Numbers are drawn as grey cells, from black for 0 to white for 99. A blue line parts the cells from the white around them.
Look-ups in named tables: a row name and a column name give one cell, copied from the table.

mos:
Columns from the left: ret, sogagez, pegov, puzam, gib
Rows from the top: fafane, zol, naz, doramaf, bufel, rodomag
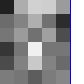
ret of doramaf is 21
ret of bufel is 29
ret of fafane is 13
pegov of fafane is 81
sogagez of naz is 60
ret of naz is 46
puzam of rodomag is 48
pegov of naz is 44
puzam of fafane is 80
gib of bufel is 41
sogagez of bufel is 50
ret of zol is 42
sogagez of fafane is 67
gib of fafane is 60
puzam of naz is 62
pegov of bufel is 78
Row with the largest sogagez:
fafane

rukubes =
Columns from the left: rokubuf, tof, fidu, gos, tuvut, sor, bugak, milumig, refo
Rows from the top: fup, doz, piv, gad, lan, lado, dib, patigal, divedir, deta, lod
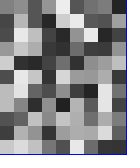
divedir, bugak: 43
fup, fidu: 33
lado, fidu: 77
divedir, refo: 48
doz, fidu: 33
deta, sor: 67

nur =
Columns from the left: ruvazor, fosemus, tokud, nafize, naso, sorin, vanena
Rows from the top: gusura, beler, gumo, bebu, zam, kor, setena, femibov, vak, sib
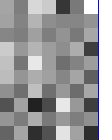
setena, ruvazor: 56
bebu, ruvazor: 79
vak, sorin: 49
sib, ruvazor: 39
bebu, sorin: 67
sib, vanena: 18
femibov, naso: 90
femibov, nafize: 29
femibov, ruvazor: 32
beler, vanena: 57
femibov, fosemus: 63
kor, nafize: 62
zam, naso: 43
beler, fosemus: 51
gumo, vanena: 65
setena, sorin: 42
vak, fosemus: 48

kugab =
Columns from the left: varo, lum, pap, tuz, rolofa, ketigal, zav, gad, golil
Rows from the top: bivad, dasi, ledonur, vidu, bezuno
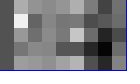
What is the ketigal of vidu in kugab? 33
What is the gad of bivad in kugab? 26
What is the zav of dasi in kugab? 30
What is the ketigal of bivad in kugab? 68
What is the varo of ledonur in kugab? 32
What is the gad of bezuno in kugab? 15
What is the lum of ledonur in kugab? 59
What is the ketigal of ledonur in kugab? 77
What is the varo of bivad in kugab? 32
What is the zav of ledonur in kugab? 42
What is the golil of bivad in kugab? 44
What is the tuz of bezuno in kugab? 56
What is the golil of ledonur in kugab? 29
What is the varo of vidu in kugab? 32
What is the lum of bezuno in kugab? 61
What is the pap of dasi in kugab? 39
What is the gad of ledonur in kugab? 14
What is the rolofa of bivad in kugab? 58

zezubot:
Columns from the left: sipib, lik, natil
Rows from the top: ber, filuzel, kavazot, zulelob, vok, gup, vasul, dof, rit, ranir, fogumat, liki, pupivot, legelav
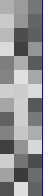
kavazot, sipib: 72
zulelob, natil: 58
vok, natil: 35
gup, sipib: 51
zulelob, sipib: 85
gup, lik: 87
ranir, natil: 67
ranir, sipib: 50
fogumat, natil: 84
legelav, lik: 86
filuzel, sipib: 78
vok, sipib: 49
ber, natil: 46
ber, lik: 60

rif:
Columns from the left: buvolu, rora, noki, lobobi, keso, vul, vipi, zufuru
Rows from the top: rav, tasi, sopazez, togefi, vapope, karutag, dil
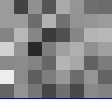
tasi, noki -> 42
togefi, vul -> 68
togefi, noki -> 16
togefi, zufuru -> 62
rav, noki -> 56
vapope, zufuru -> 48
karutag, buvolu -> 92
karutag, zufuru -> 39
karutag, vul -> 42
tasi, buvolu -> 60
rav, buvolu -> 60
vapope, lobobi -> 40
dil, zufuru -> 50
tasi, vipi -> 58
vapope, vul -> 65
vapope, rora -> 54
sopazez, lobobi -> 23

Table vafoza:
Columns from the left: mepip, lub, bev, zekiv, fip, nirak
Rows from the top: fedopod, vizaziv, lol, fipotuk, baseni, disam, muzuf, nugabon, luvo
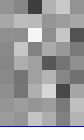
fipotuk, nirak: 47
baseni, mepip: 52
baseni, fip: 45
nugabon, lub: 61
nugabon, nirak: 74
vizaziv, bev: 72
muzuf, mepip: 55
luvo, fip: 50
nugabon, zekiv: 61
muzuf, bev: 68
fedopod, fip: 78
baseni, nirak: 56
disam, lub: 45
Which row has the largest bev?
lol

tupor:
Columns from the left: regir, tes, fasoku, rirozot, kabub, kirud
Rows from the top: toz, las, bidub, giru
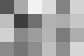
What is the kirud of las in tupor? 77
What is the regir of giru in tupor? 54
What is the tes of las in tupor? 24
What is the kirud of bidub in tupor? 67
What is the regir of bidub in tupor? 81
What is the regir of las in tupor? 74

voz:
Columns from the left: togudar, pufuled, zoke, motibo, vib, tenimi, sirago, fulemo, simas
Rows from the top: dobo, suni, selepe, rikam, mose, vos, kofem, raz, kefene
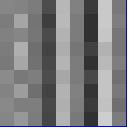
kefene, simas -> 48
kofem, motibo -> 26
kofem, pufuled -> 61
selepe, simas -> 46
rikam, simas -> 46
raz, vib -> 68
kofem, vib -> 69
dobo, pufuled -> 51
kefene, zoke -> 48
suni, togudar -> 48
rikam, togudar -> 48
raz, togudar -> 53

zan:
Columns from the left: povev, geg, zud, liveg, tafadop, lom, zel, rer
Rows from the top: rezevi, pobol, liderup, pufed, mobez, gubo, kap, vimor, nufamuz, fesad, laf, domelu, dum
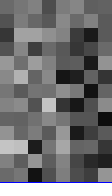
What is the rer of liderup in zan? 35
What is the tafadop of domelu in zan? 51
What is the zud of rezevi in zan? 50
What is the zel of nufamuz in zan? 33
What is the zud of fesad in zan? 48
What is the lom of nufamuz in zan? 33
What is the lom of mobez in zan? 36
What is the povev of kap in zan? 46
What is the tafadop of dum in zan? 49
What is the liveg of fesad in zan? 35
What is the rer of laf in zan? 21
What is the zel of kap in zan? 7
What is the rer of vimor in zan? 54
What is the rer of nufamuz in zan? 5
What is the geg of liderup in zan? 63
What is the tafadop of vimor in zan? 20

